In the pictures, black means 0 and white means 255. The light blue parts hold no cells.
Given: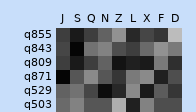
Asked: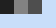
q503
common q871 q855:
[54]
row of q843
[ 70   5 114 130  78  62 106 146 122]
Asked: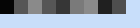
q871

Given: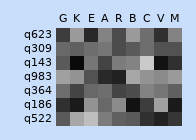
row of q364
[110  68 104 110  68  76 131 118  96]
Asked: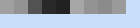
q983
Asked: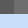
q309
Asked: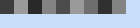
q623
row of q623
[ 61 154  41 131  76 154 110  48 131]
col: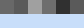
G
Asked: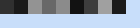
q186

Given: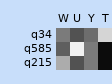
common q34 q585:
[123]
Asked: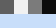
q585

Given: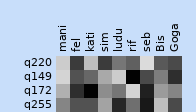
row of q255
[133  82  82 163  39 111  24 190  74]
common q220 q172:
[118]
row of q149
[212  82 103 169 204   2  74 126  46]
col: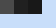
seb
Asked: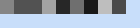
q255
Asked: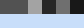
q255
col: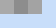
sim

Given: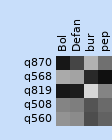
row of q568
[170 163  41  16]
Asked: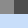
q560
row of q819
[ 23  29 215 132]
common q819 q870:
[23]
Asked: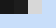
q819

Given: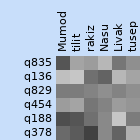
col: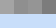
tusep
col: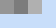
tusep
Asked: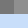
q835
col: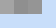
tusep
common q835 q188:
[85]
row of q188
[ 78  85 112 137 198 124]

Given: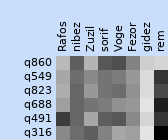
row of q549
[167 109 137 116 124 152 219  53]
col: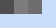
Voge
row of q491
[ 59 102 167  94  87 137 213  53]
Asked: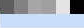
q316
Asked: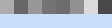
q823
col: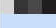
rem

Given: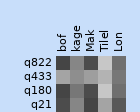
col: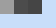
Mak
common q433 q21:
[164]
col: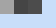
bof
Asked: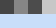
q822
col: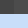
bof

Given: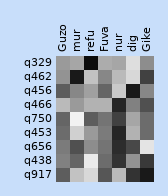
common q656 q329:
[141]
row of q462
[147  25 194 135 186 216  65]

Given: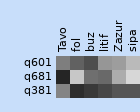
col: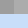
Zazur
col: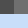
buz

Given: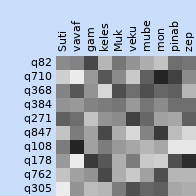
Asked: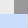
q710
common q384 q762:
[147]

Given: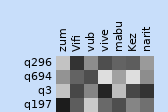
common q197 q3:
[133]
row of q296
[195  51 141  78  99  93 154]
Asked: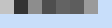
q296
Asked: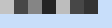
q3
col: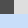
vive
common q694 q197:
[78]

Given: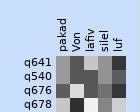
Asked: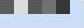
q676
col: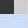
luf
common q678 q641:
[198]
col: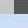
lafiv
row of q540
[154  87  87 147  93]
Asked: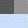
q540
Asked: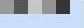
q641

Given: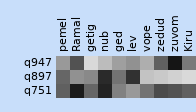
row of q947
[153  82 217 188 159 145 174  96  21 122]
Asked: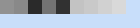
q897
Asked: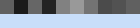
q751
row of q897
[102 145 137  42 115  49 195 201 209 217]
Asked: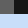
q947

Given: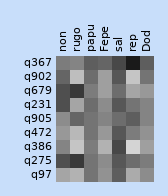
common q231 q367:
[132]
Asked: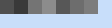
q275
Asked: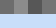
q231

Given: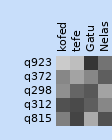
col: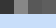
Gatu
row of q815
[127  68 171  81]
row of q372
[135 163 135  94]
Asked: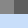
q372
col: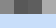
Gatu

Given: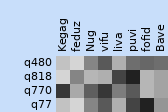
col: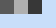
vifu
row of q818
[213 133 182 175  68  33 182 163]
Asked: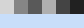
q77
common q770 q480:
[89]

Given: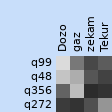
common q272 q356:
[51]
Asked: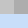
q48

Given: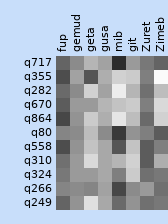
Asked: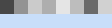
q864
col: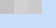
git
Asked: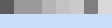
q670

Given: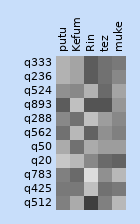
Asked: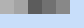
q236
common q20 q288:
[136]
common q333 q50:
[113]
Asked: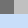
q288

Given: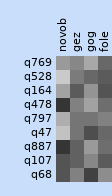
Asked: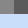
q107
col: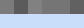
gez
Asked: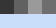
q887
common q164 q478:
[162]
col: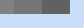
gez
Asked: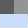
q164

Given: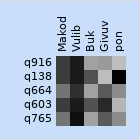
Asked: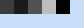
q138
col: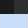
Vulib
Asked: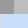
q916
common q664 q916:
[161]

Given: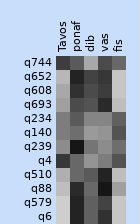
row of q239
[140  22 117 140 110]
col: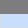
Tavos
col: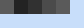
ponaf
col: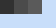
ponaf
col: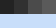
ponaf

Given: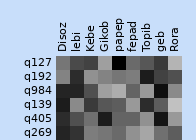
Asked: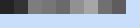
q269
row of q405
[ 44  80 112  28 100 100 145  21 153]
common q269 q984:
[36]
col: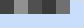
Kebe
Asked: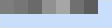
q269
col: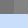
Disoz

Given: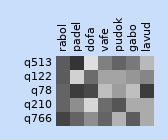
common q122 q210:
[108]
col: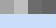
vafe
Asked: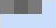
q513
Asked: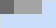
q122
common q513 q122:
[92]
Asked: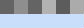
q766
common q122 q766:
[92]

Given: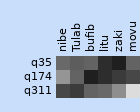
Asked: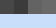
q311
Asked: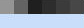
q174
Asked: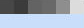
q311
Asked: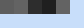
q35
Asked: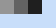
q174

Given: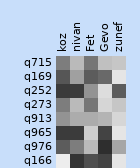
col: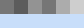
Fet
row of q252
[ 59  59 147 221  92]
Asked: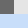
q169
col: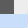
koz
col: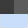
koz
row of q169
[ 86 160  92 105 229]
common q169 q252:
[92]

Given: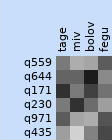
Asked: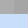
q559
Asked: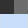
q230
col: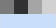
miv
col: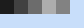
bolov
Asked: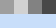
q435

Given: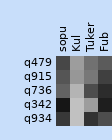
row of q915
[ 85 151 120  64]
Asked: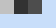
q934
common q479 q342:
[157]
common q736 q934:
[77]
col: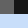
sopu

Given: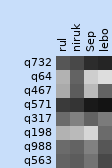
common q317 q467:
[99]
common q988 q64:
[99]
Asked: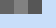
q988
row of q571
[58 52 25 19]
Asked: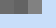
q988

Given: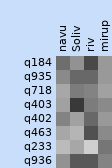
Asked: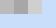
q233
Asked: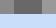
q935
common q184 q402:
[153]
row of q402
[131 161 104 153]

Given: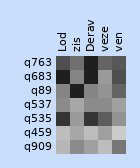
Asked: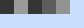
q535
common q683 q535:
[154]
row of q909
[183 139 160 189 119]
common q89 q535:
[147]
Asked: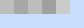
q459

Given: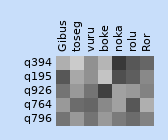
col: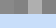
Ror
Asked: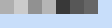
q394
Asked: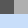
q764

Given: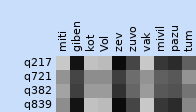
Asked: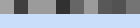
q382
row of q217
[200  19 193 187  11  69 200  55  43  96]
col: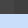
giben
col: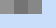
tum
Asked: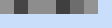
q721

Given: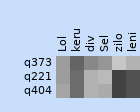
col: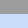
Lol
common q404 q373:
[178]

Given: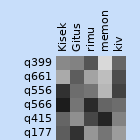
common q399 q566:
[101]
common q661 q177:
[93]
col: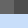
kiv
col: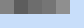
Gitus
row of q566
[ 28 117  42 101 109]
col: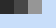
rimu
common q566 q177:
[117]

